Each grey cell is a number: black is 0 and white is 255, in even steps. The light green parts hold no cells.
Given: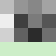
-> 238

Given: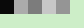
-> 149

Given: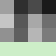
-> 197

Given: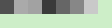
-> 102

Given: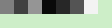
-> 39

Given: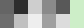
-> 88

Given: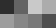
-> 157
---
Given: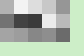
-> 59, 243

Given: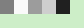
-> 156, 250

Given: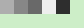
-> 105, 238

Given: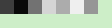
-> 213, 239

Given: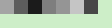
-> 126, 197

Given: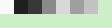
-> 138, 249

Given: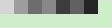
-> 136, 213
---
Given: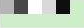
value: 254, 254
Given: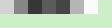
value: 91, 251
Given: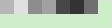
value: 161, 224
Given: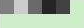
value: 105, 204
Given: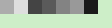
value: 90, 222
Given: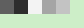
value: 243, 243
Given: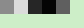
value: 38, 219
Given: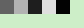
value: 30, 223
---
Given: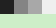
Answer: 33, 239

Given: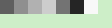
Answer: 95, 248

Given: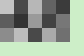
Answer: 196, 112

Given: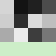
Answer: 213, 119

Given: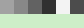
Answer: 162, 76

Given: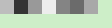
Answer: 189, 168

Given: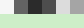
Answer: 246, 165
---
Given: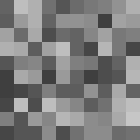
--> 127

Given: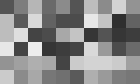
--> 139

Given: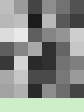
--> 141

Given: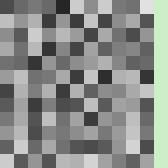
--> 120

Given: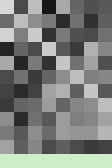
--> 101
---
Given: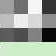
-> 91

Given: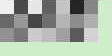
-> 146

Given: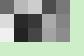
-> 240

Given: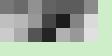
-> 203

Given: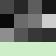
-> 142

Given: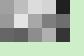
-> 102

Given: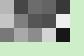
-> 120

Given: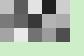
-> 164
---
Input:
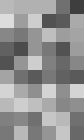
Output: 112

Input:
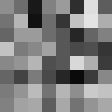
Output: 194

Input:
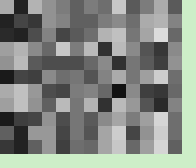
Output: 110

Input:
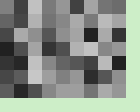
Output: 143

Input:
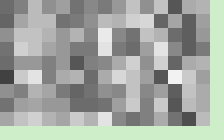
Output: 171
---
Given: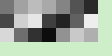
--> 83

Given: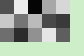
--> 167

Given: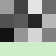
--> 228

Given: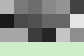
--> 148

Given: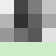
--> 124

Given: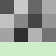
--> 102

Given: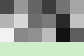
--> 116
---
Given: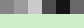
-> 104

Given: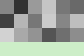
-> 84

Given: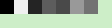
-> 73

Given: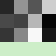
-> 38

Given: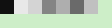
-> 132

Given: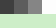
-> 133

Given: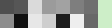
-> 79

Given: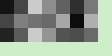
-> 34

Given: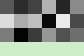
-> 37
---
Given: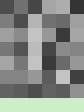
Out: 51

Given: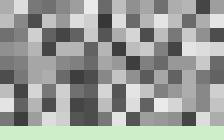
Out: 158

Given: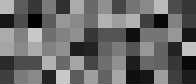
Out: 55

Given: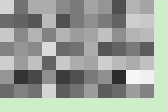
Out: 164

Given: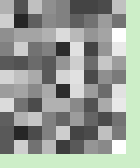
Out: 192
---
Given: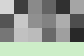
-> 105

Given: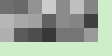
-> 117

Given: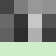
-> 45

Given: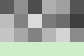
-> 181

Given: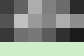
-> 91

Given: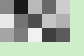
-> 241
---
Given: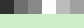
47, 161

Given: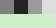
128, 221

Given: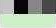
196, 72

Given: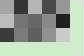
165, 202

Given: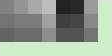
130, 115

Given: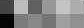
68, 144

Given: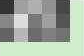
51, 114

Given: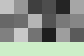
195, 90

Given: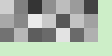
207, 176
